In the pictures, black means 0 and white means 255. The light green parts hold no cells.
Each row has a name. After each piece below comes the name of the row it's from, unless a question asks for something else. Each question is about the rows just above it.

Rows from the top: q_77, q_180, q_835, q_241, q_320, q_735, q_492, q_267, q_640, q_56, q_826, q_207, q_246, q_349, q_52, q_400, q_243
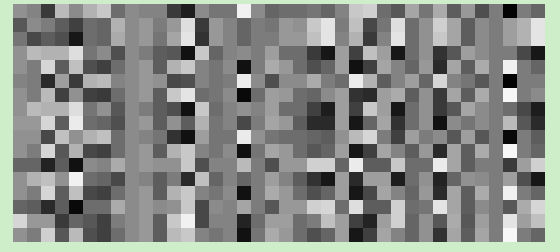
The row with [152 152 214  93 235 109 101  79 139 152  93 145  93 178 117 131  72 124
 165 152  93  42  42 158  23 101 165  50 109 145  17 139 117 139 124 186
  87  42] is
q_640
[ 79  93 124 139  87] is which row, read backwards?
q_267
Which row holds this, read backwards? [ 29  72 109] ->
q_267
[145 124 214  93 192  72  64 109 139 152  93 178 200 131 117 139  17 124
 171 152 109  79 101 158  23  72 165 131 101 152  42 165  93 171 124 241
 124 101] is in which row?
q_349
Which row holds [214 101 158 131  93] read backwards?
q_735

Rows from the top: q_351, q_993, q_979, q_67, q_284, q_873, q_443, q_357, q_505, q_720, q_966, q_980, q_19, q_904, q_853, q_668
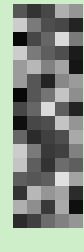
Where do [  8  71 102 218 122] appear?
q_979
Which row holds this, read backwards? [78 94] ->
q_67

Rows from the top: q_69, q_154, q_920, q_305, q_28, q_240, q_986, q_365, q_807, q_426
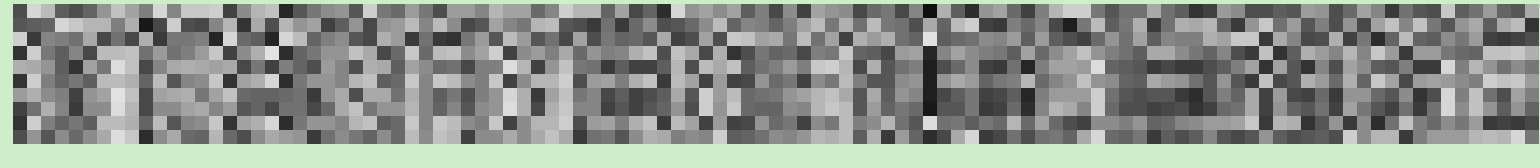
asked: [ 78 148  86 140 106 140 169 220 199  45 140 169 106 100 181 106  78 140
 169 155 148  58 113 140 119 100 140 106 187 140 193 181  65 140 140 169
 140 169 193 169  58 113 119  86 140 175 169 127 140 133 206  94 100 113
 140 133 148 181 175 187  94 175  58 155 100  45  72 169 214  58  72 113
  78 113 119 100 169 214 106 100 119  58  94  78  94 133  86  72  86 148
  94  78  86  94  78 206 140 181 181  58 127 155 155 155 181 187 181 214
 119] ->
q_426
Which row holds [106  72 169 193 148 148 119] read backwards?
q_305
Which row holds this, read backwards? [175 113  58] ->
q_154
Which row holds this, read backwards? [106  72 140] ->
q_69
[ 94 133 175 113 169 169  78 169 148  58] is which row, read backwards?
q_986

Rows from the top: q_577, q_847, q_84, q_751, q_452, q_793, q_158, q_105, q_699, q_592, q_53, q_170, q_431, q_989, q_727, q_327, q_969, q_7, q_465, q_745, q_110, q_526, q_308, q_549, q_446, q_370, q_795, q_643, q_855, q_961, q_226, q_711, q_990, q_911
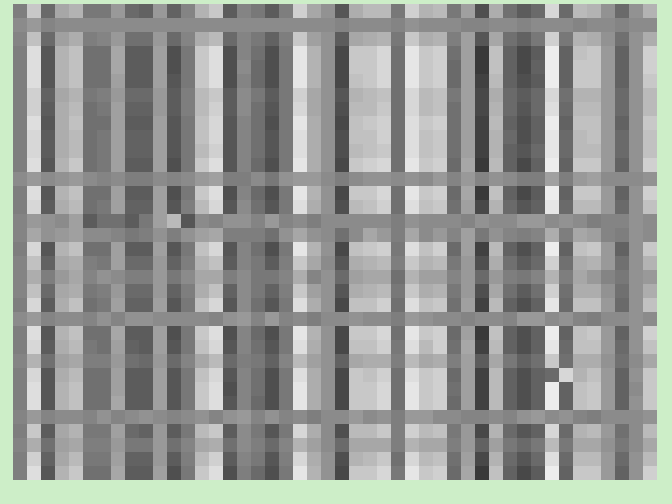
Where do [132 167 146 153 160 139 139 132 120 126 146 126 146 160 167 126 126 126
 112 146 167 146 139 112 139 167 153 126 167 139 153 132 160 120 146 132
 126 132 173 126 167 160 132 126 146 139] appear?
q_969
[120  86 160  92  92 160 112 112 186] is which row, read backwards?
q_795
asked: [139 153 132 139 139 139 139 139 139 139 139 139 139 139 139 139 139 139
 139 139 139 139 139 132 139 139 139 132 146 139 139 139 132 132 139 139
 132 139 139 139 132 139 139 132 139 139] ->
q_847
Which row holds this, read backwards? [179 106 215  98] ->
q_226
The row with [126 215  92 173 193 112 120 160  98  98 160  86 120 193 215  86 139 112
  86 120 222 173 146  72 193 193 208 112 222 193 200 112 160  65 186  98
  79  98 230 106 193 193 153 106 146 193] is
q_526
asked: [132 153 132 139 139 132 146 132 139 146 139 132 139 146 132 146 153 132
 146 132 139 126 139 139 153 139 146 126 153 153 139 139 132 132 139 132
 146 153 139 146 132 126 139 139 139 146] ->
q_961
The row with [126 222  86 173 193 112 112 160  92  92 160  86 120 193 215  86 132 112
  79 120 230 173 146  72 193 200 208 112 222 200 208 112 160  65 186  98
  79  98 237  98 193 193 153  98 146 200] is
q_699

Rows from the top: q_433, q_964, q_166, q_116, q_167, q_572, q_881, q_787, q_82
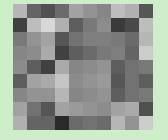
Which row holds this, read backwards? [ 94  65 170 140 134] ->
q_116
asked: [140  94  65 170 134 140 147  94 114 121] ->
q_167

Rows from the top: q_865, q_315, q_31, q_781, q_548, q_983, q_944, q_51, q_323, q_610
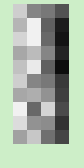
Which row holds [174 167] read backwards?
q_944
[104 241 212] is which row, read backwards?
q_31
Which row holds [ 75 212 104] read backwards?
q_51
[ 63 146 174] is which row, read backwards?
q_944

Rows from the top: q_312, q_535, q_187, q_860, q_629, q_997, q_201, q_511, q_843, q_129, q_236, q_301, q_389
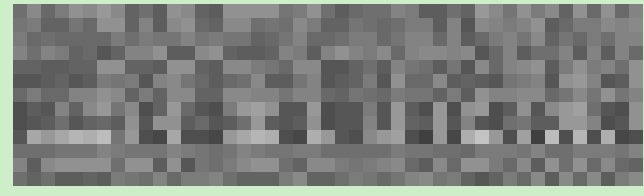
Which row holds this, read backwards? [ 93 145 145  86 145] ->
q_843
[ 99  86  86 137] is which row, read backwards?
q_629
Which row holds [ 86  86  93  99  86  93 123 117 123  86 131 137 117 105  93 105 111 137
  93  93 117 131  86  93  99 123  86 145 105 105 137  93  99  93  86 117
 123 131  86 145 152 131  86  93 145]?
q_997
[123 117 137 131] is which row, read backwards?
q_389

